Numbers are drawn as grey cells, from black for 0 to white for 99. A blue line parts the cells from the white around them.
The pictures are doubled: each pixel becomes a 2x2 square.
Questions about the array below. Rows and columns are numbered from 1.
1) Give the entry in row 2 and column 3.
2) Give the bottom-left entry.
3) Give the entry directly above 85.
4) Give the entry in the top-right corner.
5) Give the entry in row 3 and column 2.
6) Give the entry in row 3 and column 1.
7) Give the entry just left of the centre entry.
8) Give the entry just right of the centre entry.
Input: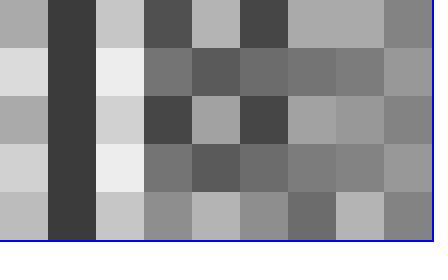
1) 92
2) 73
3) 66
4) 51
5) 23
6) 66
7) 27
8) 27

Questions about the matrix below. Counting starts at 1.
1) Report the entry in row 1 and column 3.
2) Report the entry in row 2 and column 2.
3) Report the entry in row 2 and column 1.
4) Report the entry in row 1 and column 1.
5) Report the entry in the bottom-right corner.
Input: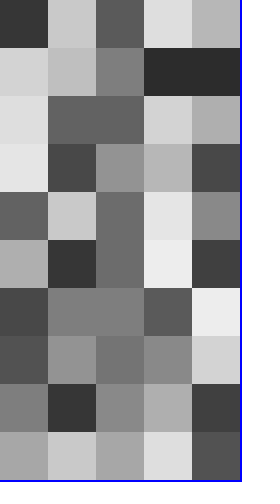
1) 35
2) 74
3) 82
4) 21
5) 32

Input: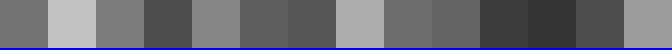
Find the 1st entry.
45
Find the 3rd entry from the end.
20
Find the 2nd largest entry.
67
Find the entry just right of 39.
23

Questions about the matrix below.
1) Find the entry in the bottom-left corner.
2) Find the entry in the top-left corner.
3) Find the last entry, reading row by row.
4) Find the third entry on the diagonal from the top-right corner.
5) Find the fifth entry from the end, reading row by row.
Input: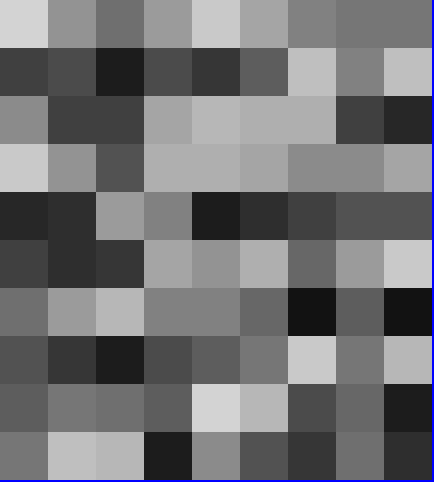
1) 46
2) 82
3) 18
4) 68
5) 54

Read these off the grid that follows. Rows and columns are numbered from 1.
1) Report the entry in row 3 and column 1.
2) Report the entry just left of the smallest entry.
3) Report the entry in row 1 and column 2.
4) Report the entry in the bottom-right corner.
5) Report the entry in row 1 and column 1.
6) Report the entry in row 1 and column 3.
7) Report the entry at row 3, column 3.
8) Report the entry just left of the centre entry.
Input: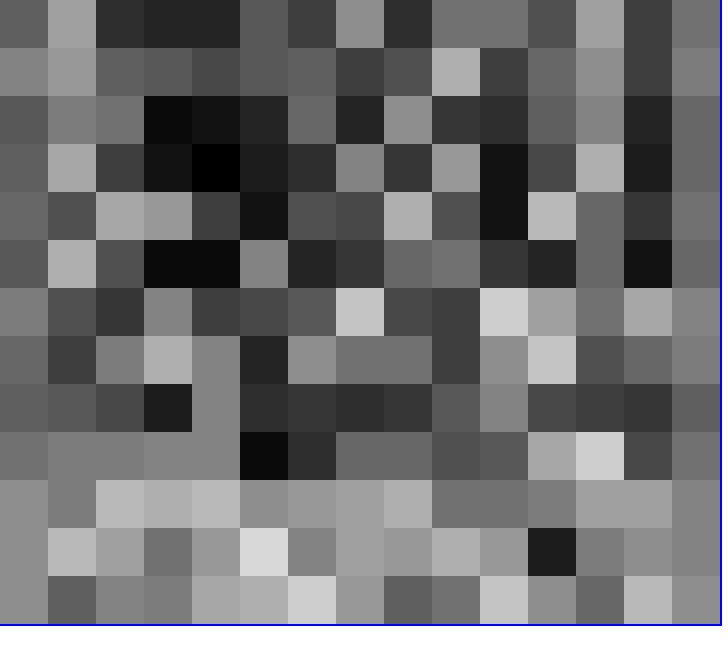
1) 34
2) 7
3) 62
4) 55
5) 37
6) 18
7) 44
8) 34

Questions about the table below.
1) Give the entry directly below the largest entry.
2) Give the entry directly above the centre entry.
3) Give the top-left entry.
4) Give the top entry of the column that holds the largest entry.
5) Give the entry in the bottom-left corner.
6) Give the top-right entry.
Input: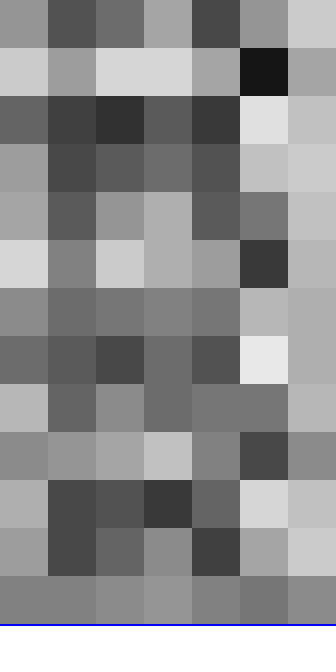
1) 46
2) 68
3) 58
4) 58
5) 50
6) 79

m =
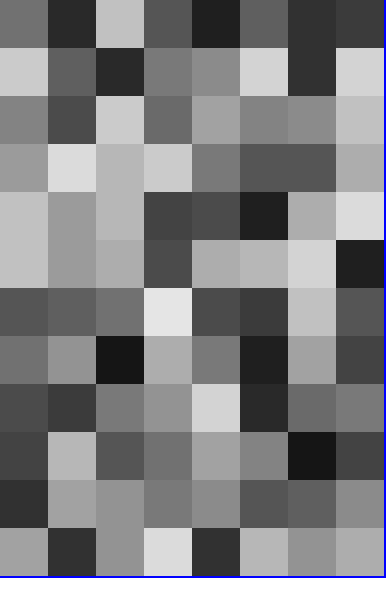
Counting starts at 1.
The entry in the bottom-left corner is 63
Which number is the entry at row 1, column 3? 75
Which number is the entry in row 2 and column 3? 16
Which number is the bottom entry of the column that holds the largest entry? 85
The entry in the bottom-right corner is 67
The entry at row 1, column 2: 16
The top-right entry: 23
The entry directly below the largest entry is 67
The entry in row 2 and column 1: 79
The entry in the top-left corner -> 44
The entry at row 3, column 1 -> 51
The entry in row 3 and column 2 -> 29
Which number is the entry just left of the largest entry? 44
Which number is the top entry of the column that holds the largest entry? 33
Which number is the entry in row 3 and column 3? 79

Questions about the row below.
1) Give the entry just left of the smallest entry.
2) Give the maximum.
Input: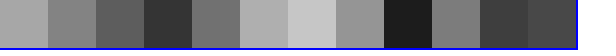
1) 58
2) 77

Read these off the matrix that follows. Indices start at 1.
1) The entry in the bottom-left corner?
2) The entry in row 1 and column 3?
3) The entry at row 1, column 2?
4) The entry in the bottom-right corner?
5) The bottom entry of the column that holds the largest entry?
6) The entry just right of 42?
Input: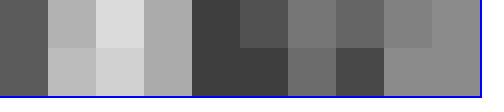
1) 35
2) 85
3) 69
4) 54
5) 81
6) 28

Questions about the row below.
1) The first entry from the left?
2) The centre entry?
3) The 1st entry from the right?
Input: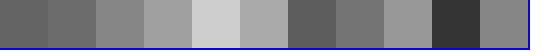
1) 39
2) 66
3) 52

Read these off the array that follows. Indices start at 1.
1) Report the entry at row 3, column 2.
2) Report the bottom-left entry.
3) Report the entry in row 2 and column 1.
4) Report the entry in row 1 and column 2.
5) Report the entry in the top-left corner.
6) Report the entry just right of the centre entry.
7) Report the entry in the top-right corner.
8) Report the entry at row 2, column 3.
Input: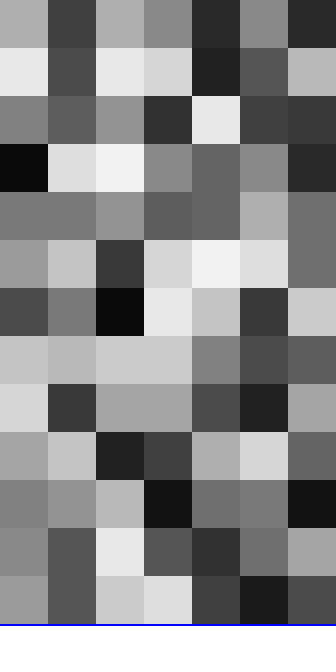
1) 36
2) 60
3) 90
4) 25
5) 68
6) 76
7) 16
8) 90
